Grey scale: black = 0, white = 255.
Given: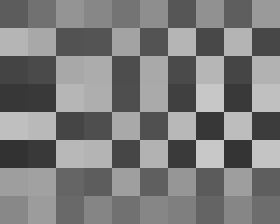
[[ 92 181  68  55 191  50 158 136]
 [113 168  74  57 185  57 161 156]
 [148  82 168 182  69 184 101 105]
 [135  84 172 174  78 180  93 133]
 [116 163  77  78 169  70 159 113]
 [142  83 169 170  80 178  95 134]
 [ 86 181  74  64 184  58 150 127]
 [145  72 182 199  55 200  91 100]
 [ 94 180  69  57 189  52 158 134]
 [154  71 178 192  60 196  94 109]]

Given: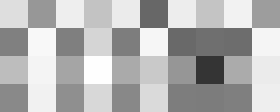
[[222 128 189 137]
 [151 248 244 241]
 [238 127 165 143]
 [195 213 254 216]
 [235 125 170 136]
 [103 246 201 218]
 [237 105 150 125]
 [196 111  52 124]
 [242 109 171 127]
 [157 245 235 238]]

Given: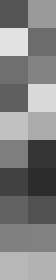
[[ 85 226 111  95 193 126  65  98 128 183]
 [154 108 131 217 171  53  44  81 129 178]]

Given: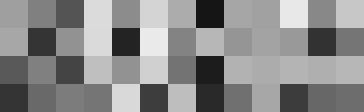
[[159 167  89  52]
 [128  52 128 105]
 [ 84 146  68 124]
 [219 218 191 117]
 [140  35 146 217]
 [212 234 208  61]
 [172 131 115 190]
 [ 21 183  28  41]
 [166 149 178 112]
 [161 163 172 167]
 [232 153 180  60]
 [136  50 175 103]
 [199 117 183 109]]

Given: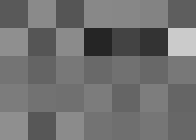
[[ 89 143 116 124 143]
 [138  85 100 114  87]
 [ 85 139 120 112 139]
 [136  37 105 124 115]
 [135  67 113 101 111]
 [131  51 104 125 118]
 [ 94 203 120 101 103]]

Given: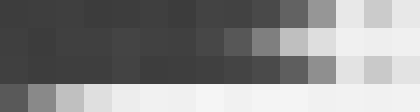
[[ 61  63  64  89]
 [ 62  60  61 137]
 [ 63  64  62 192]
 [ 60  64  62 223]
 [ 61  68  67 237]
 [ 63  65  61 241]
 [ 60  64  62 240]
 [ 67  71  64 245]
 [ 66  87  68 241]
 [ 73 127  74 244]
 [ 98 191  94 244]
 [150 222 143 241]
 [232 240 227 242]
 [203 238 201 241]
 [232 240 227 242]]
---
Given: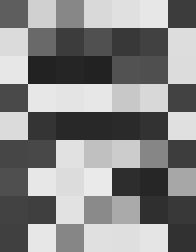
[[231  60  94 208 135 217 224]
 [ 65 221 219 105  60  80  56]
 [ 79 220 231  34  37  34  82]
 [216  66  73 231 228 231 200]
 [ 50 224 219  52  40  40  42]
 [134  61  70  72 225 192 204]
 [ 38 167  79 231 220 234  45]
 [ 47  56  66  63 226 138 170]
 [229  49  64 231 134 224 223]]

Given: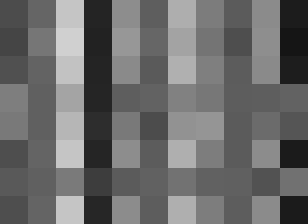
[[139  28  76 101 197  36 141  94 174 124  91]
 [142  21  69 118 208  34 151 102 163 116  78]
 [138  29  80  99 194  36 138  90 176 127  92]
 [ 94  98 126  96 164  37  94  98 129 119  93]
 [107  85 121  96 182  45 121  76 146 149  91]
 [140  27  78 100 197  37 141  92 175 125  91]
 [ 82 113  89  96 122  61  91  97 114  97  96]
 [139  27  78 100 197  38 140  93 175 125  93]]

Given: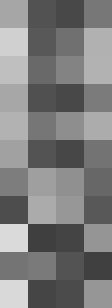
[[ 72 119 166  82]
 [112 177 208  88]
 [131 178 191 105]
 [ 72 123 167  80]
 [142 172 178 118]
 [ 71 115 161  83]
 [144 103 125 159]
 [151  88  77 171]
 [ 68 149 218  63]
 [ 83  64 116 122]
 [ 75 150 217  69]]

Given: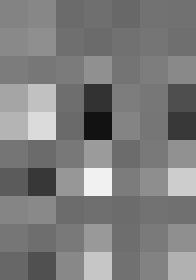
[[114 113 131 135 107 111 104]
 [117 111 137 143 111 107 113]
 [125 137 124 119 123 144 116]
 [119  78 165 193 110  50 125]
 [118  56 180 219 106  18 132]
 [121 145 117 107 120 155 108]
 [142 205  91  55 151 241 124]
 [114 112 133 137 108 111 108]
 [122 143 118 110 121 153 110]
 [130 177 103  80 136 198 113]]

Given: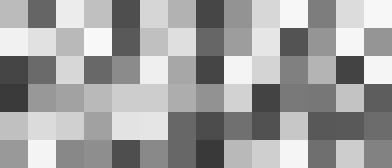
[[220 247 187 101 236 192  78 214 178  70 147 215 247 125]
 [246 149 241 225 185 248  89 192 223 102 157 230  83 149]
 [ 67 245  69 106 215 104 139 239 167  69 244 212 128 180]
 [195  93  58 152 162 185 205 205 173 146 210  67 121 119]
 [ 89 108 192 219 208 161 227 229 103  76 112  81 199  88]
 [205 130 153 244 136 142  78 137 103  57 185 207 245 111]]

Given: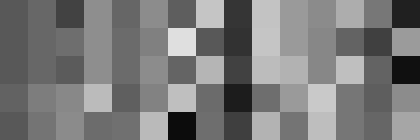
[[119  32  88 103  66 142 102 140  94 197  53 195 154 139 173]
 [ 64 155  88 103 110 142 107 128 223  88  50 197 154 135  99]
 [ 99  16  88 103  91 142 107 140 100 181  65 188 178 135 191]
 [ 94 140  98 125 136 187  95 130 191 107  28 110 154 201 118]
 [102 166  88 116 139 108 112 186  12 110  63 179 116 190 118]]
